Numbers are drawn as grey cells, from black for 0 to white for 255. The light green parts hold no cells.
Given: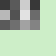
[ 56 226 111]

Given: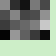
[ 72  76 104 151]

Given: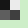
[235  94]

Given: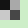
[169 201]

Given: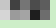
[93 30]

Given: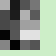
[118 177  83   5]
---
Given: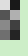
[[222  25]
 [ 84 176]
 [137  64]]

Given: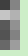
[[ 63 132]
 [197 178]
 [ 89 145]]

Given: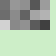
[[114 151]
 [109 139]
 [210 137]]

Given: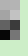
[[178 180]
 [164 194]
 [ 98  59]]

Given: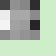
[[ 69 145]
 [236 167]
 [244 162]]

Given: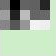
[[112   0]
 [158  32]
 [133  87]]

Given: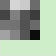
[[113 213]
 [ 68 128]
 [117 114]]
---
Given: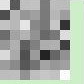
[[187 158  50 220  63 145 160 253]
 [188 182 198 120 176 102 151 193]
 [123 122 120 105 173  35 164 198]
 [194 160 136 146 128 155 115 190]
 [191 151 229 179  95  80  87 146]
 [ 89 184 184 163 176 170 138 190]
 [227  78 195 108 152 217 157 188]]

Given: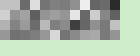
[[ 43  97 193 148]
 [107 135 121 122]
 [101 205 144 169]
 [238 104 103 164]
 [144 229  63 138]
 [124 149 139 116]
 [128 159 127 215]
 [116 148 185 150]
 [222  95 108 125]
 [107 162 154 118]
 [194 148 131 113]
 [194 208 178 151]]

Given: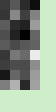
[[ 14 130 155 100  98 235 141 156 160]
 [ 43  63  33   2  88 106  75  79  40]
 [ 88 136  43  33  74 120  76 102 177]
 [ 59  53  92  78  90  55  62  23 125]]

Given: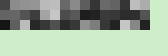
[[172  83  34]
 [190  47 135]
 [ 53  44 198]
 [ 99  56  35]
 [106  59  55]
 [ 53  34 125]
 [ 93  29 144]
 [138  88  56]
 [104  76  43]
 [189 198  80]
 [186 163  56]
 [149  61  39]
 [146  83 188]
 [140 102  95]
 [ 69 100  21]]

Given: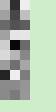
[[238 191  93 230 106 135 167 125 149 151]
 [ 47  71  83 229   8 182 111 238 139 123]
 [186 161 105 161 206 217 157  35 139 138]]

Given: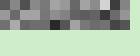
[[132 149  84]
 [ 61 107  69]
 [211  58 114]
 [139  99 108]
 [163  93 120]
 [104  98 162]
 [153 130  86]
 [164 142  41]
 [121 119 109]
 [137 163 110]
 [ 80 163 103]
 [135 106 171]
 [ 90 153 113]]

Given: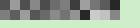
[[ 39 134]
 [ 91 193]
 [117 203]
 [159  39]
 [ 60 148]
 [125 115]
 [108 138]
 [ 76 106]
 [136  86]
 [ 79 156]
 [155  94]
 [ 81 126]]
